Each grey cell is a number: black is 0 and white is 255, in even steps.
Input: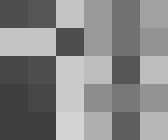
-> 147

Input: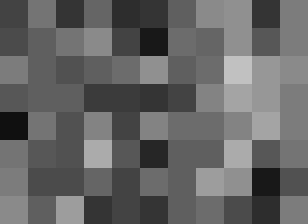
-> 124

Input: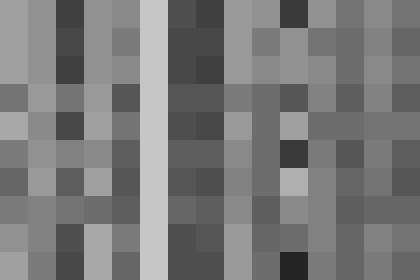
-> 102

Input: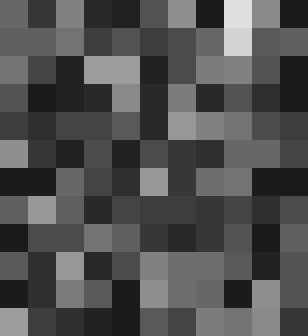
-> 95

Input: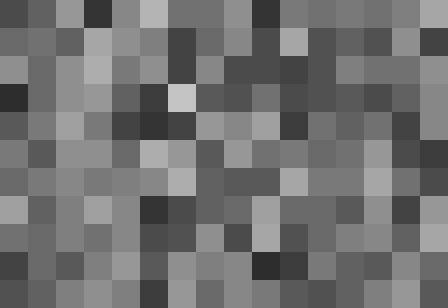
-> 67

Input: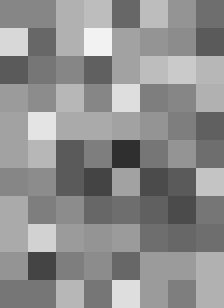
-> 90
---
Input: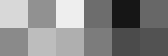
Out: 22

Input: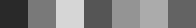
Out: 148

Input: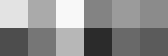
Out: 155

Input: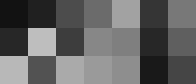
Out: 162

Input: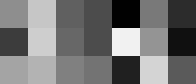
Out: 1

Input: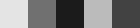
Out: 66

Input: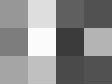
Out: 125

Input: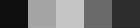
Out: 45
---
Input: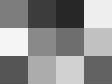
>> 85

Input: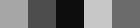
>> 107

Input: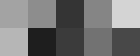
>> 59

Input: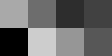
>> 65

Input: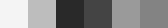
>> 131

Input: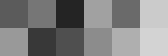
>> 79

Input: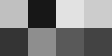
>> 67
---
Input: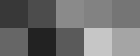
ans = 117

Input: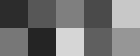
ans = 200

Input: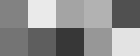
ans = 80

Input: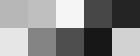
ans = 36

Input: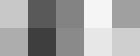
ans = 160

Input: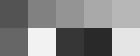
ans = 183
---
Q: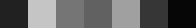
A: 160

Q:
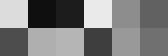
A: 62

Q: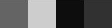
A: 205

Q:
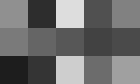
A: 206

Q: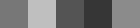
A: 84

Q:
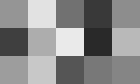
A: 85
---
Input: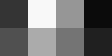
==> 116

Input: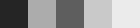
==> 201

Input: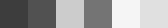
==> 245

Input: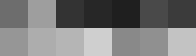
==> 144

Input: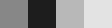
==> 184

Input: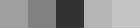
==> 181

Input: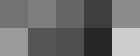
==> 39

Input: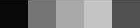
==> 195
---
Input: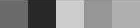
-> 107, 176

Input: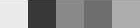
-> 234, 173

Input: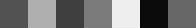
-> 82, 103

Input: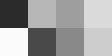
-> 43, 205

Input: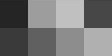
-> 37, 176

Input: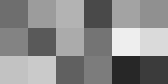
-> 110, 59
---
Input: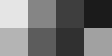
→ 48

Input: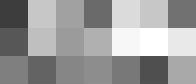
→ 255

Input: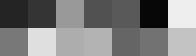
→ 114

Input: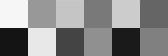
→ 26

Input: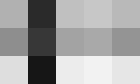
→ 169

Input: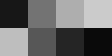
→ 37

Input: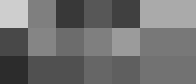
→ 120

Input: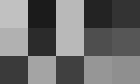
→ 78

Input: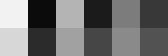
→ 138

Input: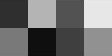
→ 63
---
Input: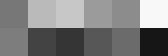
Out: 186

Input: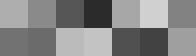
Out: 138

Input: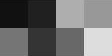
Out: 32

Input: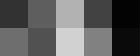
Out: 94

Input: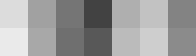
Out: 161

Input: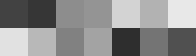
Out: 54

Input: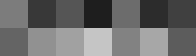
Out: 56
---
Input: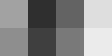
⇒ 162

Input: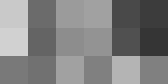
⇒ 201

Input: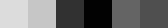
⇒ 220

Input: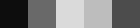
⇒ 13

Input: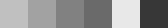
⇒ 192

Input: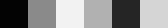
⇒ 3
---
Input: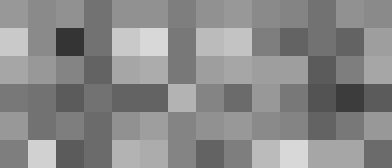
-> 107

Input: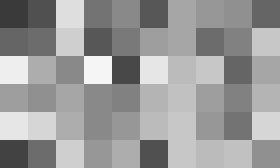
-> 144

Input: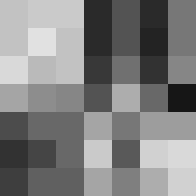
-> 209

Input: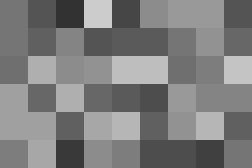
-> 117

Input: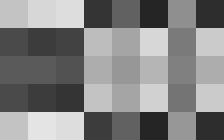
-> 45
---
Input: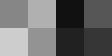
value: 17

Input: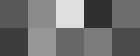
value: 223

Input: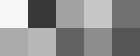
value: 163

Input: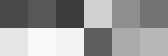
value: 59

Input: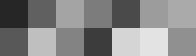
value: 164

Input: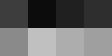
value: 32

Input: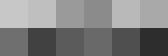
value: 154

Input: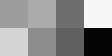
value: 110

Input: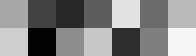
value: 39

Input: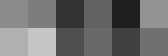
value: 51
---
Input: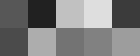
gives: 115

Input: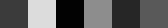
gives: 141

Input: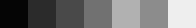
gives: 177

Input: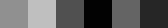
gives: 2

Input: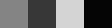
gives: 55

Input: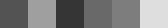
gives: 105

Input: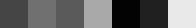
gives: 3

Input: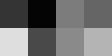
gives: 73
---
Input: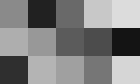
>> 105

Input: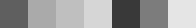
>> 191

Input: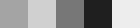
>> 119

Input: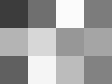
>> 251

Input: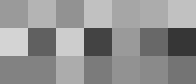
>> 146

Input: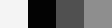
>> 80
